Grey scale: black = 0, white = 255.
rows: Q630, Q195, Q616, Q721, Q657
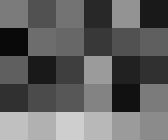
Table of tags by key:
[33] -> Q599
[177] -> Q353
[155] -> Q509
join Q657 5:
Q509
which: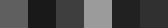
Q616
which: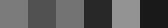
Q630

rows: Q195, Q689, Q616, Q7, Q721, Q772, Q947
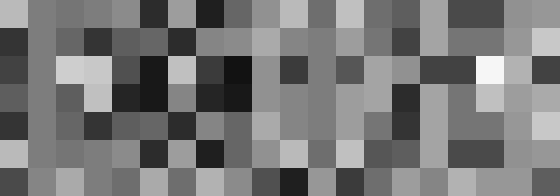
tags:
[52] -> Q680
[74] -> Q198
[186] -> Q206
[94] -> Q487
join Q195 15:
Q487
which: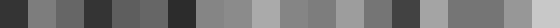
Q689

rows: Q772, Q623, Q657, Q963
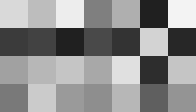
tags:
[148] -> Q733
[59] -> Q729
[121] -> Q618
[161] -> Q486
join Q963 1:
Q618
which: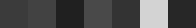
Q623

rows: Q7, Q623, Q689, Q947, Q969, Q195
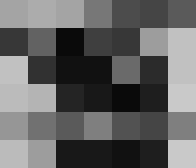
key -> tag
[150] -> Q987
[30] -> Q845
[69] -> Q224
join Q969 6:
Q224
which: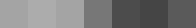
Q7
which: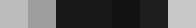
Q195

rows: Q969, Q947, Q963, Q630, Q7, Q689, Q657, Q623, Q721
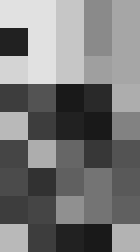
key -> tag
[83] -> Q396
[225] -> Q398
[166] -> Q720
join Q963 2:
Q398
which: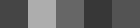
Q689

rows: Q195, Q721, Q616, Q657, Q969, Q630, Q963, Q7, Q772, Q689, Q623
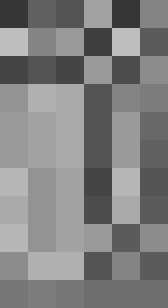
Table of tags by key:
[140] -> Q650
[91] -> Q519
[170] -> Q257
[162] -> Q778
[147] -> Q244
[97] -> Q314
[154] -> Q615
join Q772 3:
Q778
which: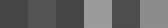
Q616
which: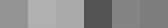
Q657
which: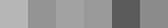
Q772

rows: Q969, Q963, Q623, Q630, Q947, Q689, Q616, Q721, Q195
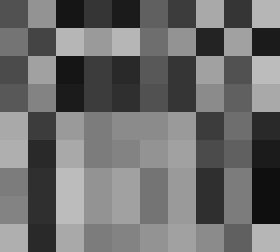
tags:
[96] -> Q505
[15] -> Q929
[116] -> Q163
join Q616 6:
Q163
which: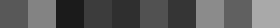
Q630
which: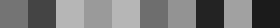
Q963

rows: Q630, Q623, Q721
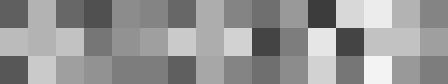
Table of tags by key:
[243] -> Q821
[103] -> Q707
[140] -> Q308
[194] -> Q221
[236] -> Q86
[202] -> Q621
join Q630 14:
Q86
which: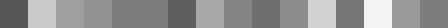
Q721
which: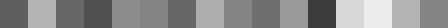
Q630

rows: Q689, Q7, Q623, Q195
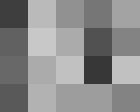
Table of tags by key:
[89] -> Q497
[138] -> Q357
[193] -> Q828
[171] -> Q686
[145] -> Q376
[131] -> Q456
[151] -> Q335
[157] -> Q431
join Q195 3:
Q431
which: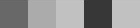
Q623
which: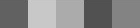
Q7
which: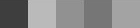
Q689
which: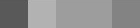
Q195

